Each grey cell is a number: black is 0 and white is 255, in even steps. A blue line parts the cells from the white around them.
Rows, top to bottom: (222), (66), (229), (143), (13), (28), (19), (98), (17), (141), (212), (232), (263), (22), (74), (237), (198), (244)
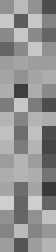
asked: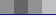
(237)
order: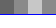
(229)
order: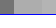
(263)

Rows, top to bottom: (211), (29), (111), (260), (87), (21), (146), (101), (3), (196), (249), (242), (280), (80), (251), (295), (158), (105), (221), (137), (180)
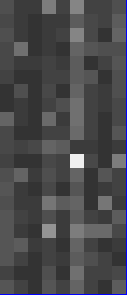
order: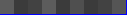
(295)
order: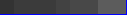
(29)
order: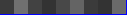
(3)
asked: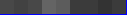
(249)
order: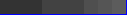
(21)
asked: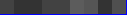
(21)

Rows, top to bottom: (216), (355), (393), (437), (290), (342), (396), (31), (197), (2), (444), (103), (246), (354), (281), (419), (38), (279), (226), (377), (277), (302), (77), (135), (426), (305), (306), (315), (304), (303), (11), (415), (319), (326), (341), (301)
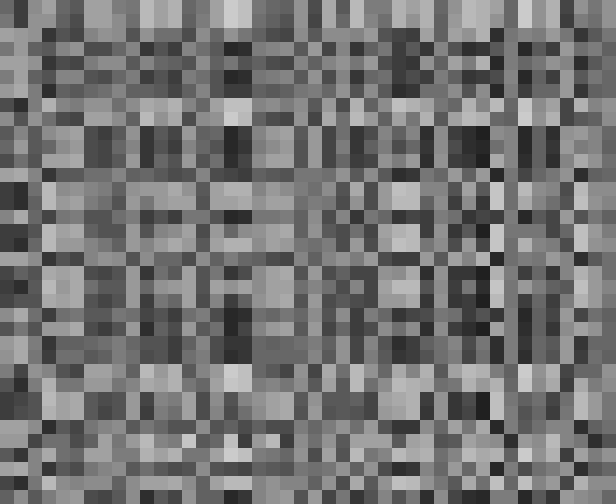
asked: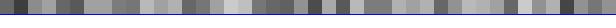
(216)
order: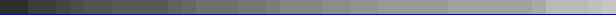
(277)
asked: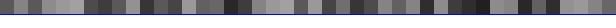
(2)

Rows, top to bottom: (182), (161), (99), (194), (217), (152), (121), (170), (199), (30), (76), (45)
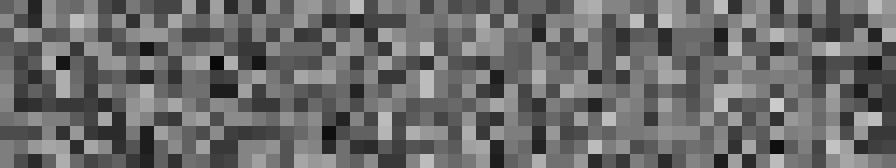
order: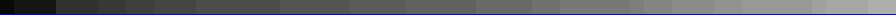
(217)
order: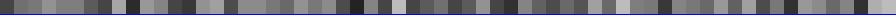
(199)
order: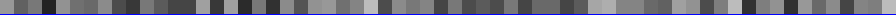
(182)
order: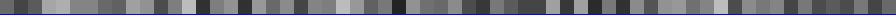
(182)
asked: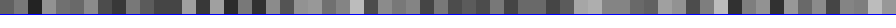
(182)

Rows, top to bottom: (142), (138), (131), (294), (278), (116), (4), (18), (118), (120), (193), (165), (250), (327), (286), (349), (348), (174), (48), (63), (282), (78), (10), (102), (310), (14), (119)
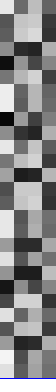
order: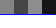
(282)
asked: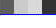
(131)

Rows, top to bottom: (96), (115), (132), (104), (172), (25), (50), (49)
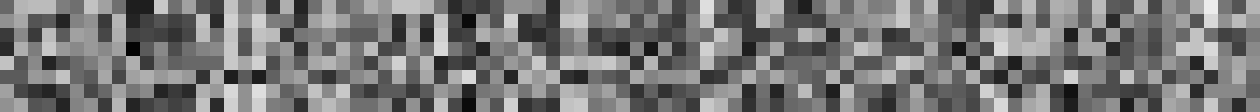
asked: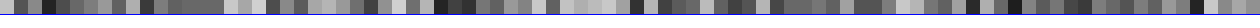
(172)
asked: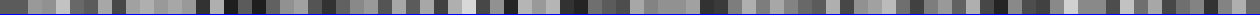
(25)
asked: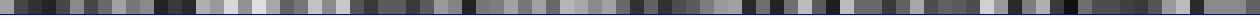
(50)
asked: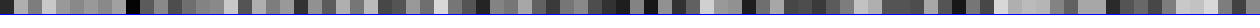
(104)
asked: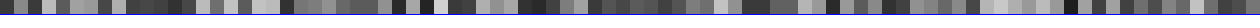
(132)

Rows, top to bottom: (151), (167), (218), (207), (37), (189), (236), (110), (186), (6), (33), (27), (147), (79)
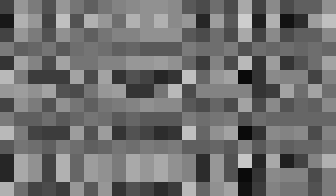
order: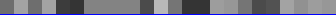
(236)
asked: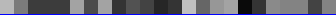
(189)
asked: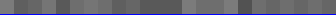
(207)
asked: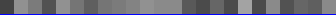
(110)
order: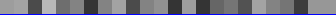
(37)
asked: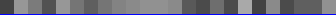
(151)

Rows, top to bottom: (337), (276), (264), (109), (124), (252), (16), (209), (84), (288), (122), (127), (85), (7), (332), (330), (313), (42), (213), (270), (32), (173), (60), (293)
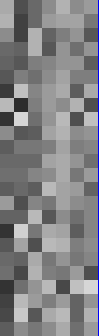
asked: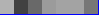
(276)
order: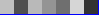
(84)

